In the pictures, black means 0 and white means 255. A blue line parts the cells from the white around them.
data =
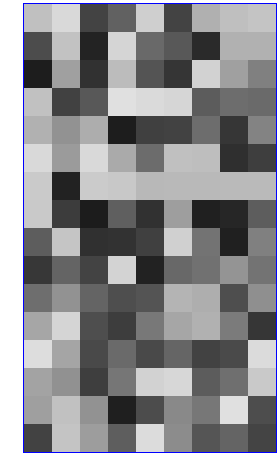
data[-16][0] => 192
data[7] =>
[201, 60, 28, 95, 49, 158, 32, 38, 93]
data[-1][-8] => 196
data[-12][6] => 109
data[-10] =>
[202, 34, 203, 200, 184, 185, 185, 186, 186]
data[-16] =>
[192, 217, 67, 97, 207, 67, 176, 191, 196]
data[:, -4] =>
[67, 88, 53, 214, 66, 192, 185, 158, 208, 104, 180, 166, 101, 215, 137, 140]
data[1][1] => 194
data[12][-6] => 106
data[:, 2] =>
[67, 35, 49, 88, 173, 217, 203, 28, 48, 67, 100, 78, 73, 62, 146, 157]
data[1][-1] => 177
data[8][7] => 32
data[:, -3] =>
[176, 42, 210, 92, 109, 190, 185, 32, 115, 113, 174, 177, 66, 92, 119, 85]
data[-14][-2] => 160
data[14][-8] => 193
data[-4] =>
[221, 165, 73, 106, 73, 101, 66, 74, 219]
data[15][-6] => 94
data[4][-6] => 29
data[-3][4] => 210
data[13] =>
[163, 145, 62, 118, 210, 215, 92, 111, 201]
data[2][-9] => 29
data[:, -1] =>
[196, 177, 128, 106, 131, 62, 186, 93, 128, 115, 143, 54, 219, 201, 77, 68]
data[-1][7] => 100
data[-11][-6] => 170

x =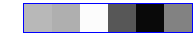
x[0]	184
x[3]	87
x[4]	9
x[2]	252

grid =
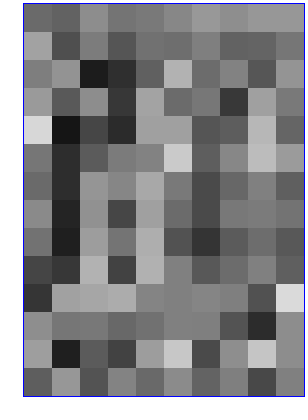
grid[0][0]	106
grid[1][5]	110
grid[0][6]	152
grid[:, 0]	[106, 162, 126, 154, 215, 118, 106, 138, 114, 69, 53, 142, 158, 94]
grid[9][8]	128
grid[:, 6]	[152, 127, 108, 119, 85, 94, 74, 74, 52, 88, 133, 127, 74, 99]
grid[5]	[118, 45, 91, 123, 130, 202, 94, 135, 188, 155]
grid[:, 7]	[142, 98, 130, 56, 93, 135, 103, 120, 91, 108, 127, 83, 142, 127]
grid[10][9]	218
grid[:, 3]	[116, 85, 47, 55, 43, 123, 134, 70, 116, 66, 172, 104, 66, 131]
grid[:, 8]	[151, 100, 86, 160, 183, 188, 128, 123, 109, 128, 81, 44, 197, 72]
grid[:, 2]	[141, 124, 28, 141, 70, 91, 149, 145, 157, 178, 166, 120, 91, 83]
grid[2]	[126, 147, 28, 47, 96, 178, 108, 130, 86, 148]
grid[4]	[215, 21, 70, 43, 160, 160, 85, 93, 183, 101]
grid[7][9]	115
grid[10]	[53, 161, 166, 172, 132, 128, 133, 127, 81, 218]
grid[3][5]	107
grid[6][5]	121
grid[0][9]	151
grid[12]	[158, 31, 91, 66, 157, 199, 74, 142, 197, 141]
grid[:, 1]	[98, 79, 147, 89, 21, 45, 45, 36, 31, 55, 161, 118, 31, 151]
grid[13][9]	128

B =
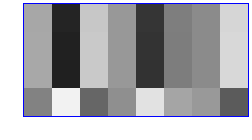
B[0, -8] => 167
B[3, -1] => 91
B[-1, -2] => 153
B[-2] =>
[168, 32, 201, 152, 50, 125, 139, 216]
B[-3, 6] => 139
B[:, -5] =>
[152, 152, 152, 143]
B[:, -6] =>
[199, 201, 201, 102]
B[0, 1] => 36

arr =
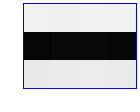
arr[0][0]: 240
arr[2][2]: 235
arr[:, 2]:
[242, 9, 235]
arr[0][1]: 239

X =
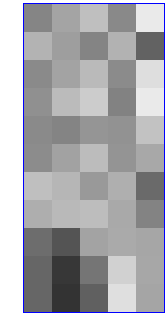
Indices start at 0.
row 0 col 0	133
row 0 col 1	164
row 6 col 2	153
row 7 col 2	189
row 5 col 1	162
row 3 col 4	234
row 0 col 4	234
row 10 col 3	223
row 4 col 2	149
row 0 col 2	191
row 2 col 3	139
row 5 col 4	168
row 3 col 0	144
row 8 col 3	170
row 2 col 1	163
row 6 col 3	175

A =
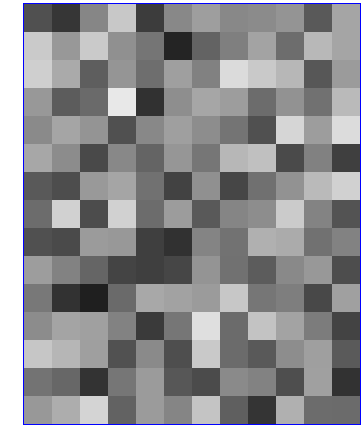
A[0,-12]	80
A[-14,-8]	117
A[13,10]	160
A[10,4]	168
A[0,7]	136
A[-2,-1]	50
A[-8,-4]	141
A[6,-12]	89
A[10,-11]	50
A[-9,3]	165
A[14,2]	212
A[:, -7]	[136, 36, 159, 142, 159, 150, 66, 156, 49, 70, 162, 118, 78, 87, 133]
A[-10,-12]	167
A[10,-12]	120
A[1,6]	99
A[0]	[80, 54, 134, 200, 60, 136, 158, 136, 139, 148, 89, 165]
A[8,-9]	152
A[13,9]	78
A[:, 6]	[158, 99, 129, 166, 141, 118, 144, 89, 132, 148, 155, 223, 201, 75, 196]
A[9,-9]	68
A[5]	[167, 140, 73, 136, 100, 150, 118, 183, 192, 74, 129, 63]
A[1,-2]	184
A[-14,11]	165
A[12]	[198, 182, 159, 81, 138, 78, 201, 107, 89, 141, 159, 90]
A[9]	[157, 130, 101, 68, 63, 70, 148, 113, 92, 137, 152, 77]
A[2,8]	201
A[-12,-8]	49
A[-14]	[202, 152, 202, 144, 117, 36, 99, 127, 163, 109, 184, 165]
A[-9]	[89, 77, 153, 165, 113, 66, 144, 70, 112, 146, 186, 209]
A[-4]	[140, 164, 160, 130, 58, 118, 223, 107, 195, 163, 124, 67]
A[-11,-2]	157
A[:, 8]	[139, 163, 201, 108, 80, 192, 112, 141, 176, 92, 118, 195, 89, 130, 52]
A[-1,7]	95

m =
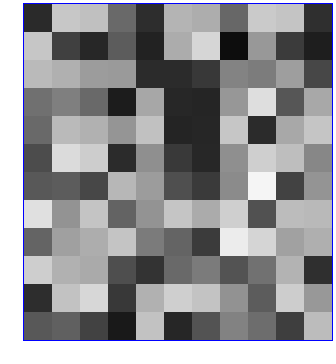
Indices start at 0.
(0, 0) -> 42
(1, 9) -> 59
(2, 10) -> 71
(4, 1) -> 186
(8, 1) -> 160
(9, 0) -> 206
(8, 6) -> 59
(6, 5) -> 79
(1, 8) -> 152
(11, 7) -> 130
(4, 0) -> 105
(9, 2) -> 170
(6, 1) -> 92
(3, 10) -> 168
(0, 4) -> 45
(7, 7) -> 207
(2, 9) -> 158
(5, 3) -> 43
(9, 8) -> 113
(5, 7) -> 143
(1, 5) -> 172
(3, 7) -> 151
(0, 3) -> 105
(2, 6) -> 56
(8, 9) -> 161
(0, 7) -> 103
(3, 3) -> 28
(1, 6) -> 214
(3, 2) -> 105
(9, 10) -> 47
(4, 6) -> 38
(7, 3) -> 99
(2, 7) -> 131
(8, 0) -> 100

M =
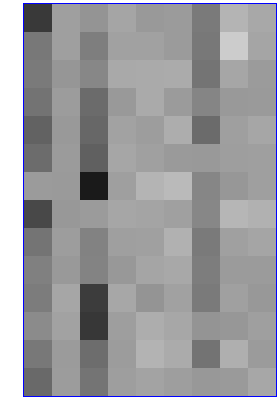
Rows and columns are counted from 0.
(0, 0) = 57
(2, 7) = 166
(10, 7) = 160
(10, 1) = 166
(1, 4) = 161
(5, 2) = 96
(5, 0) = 108
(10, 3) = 167
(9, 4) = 165
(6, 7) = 151
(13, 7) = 154
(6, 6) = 134
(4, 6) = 107
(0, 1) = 159
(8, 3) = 159
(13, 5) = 158
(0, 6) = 122
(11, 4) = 173
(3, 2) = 107
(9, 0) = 128
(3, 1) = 156
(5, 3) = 166
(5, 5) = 154
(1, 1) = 159
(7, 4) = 164
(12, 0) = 120
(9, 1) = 153
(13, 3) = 158
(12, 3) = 156
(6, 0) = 155
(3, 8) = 154
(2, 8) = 155
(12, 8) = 155
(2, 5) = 171
